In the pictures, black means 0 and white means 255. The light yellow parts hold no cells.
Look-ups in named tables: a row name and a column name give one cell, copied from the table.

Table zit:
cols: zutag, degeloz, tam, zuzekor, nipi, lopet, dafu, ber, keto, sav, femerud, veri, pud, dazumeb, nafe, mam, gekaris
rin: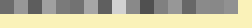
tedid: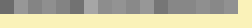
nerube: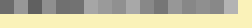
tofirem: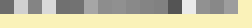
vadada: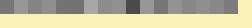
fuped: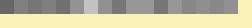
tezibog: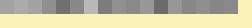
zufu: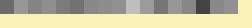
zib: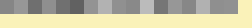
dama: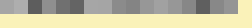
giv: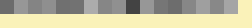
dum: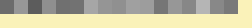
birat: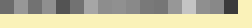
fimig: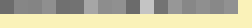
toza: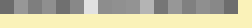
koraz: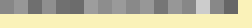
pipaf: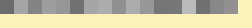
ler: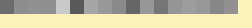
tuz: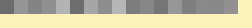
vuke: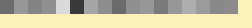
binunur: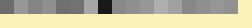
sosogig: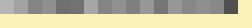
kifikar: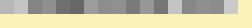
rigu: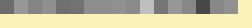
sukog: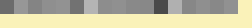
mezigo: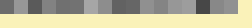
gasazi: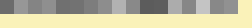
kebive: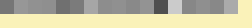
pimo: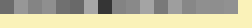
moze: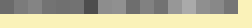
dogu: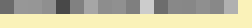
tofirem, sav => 137
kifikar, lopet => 104
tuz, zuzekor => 143
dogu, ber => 141
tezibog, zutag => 163
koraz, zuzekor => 143
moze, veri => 114
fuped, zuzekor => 127
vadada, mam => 136
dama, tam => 93
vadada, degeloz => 151
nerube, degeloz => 151
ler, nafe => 152
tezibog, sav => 137
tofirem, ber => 141
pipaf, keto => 144
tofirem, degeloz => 208
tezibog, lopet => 136
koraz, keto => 154
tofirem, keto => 144

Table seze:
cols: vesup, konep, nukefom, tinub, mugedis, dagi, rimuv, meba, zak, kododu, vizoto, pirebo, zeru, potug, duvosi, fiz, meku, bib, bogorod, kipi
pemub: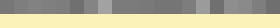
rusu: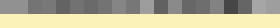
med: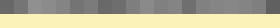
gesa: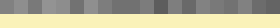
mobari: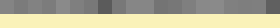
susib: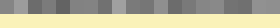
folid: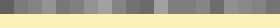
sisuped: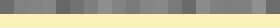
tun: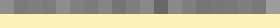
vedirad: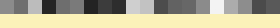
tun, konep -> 122
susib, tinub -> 123
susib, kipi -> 143
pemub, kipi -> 111
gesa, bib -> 129
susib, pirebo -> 143
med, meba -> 105
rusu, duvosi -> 110
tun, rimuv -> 123
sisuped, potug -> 106
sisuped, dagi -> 114
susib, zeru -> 108
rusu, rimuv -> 106
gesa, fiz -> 121
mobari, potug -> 127
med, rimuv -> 123
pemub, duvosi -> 155

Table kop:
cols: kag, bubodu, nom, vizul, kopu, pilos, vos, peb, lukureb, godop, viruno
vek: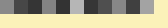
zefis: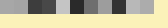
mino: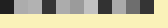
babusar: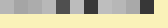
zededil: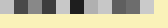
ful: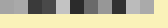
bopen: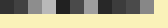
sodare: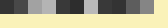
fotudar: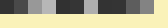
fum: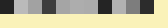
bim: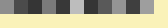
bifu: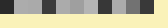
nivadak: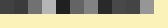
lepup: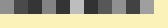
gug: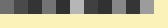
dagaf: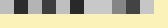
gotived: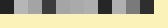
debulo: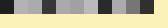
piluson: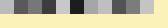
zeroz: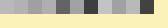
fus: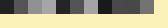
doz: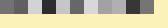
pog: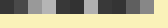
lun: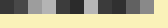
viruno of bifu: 57
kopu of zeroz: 100
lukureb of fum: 177
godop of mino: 110
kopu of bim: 56
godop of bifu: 114
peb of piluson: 191
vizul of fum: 61
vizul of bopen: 185

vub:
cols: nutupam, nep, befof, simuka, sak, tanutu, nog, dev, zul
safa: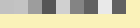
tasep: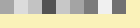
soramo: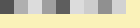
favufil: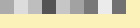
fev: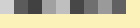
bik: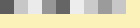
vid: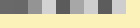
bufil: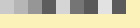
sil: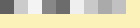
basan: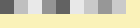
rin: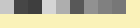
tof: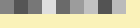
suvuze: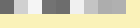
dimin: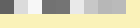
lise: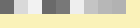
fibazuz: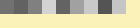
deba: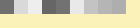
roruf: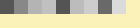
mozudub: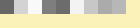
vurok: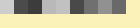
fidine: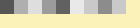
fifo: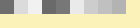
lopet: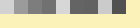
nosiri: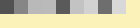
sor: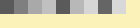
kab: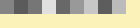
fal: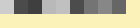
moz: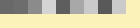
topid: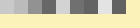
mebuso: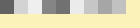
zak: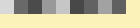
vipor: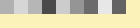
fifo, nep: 219
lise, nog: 196
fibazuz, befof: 128
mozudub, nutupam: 103
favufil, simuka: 84
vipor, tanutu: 149
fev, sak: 191
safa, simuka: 86
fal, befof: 63
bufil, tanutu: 117
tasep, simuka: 83
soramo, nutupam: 83
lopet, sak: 215

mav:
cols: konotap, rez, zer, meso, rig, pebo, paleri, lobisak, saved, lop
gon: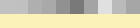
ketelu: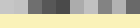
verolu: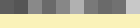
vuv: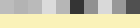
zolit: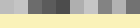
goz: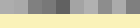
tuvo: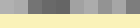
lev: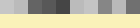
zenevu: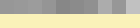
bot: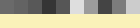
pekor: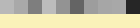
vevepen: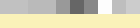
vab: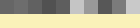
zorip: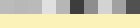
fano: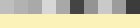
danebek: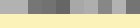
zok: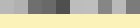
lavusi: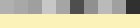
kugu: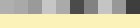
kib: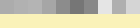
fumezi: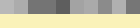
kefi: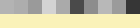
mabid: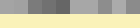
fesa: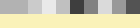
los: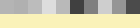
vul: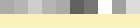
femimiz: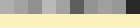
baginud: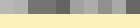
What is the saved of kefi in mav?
155
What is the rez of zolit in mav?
196
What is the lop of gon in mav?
166
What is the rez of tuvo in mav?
171
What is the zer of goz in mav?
128
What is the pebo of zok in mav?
189
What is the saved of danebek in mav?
178

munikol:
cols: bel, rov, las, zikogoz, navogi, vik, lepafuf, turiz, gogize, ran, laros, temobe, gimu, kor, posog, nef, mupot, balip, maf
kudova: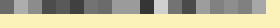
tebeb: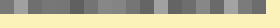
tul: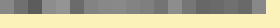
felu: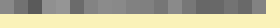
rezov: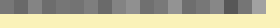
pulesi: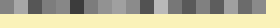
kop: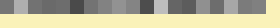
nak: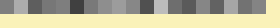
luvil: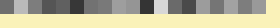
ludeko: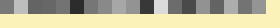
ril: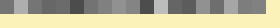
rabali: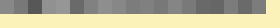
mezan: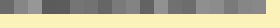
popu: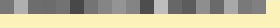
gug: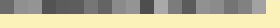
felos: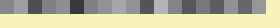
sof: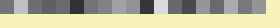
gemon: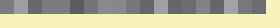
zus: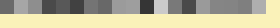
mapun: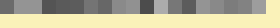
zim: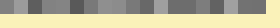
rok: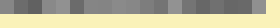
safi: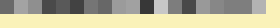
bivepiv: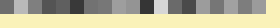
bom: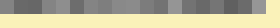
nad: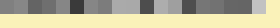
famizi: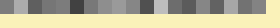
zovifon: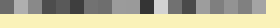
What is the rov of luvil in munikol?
186
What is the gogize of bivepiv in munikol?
158
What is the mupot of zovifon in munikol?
147
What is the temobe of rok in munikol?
116
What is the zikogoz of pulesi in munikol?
125
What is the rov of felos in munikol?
158
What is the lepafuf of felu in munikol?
131
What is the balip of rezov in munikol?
117
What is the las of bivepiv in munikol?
127
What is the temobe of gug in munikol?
169
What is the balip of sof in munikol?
120
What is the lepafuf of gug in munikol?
118
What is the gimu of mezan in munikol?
113
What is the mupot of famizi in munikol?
167
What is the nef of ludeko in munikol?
99
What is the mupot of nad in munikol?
102
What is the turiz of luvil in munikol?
121
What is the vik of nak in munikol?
64
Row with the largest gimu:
nad

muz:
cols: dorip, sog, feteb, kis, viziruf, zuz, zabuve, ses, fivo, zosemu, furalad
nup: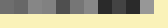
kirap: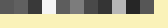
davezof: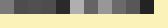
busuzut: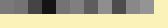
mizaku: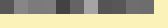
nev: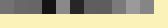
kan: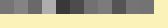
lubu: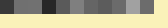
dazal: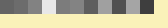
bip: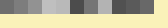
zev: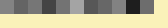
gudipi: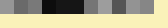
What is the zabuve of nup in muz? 135
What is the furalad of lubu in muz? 108
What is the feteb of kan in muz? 105
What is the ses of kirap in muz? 52
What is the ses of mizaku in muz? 84
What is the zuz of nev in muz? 38
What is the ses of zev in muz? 103
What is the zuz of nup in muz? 118
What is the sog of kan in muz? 131
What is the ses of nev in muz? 93

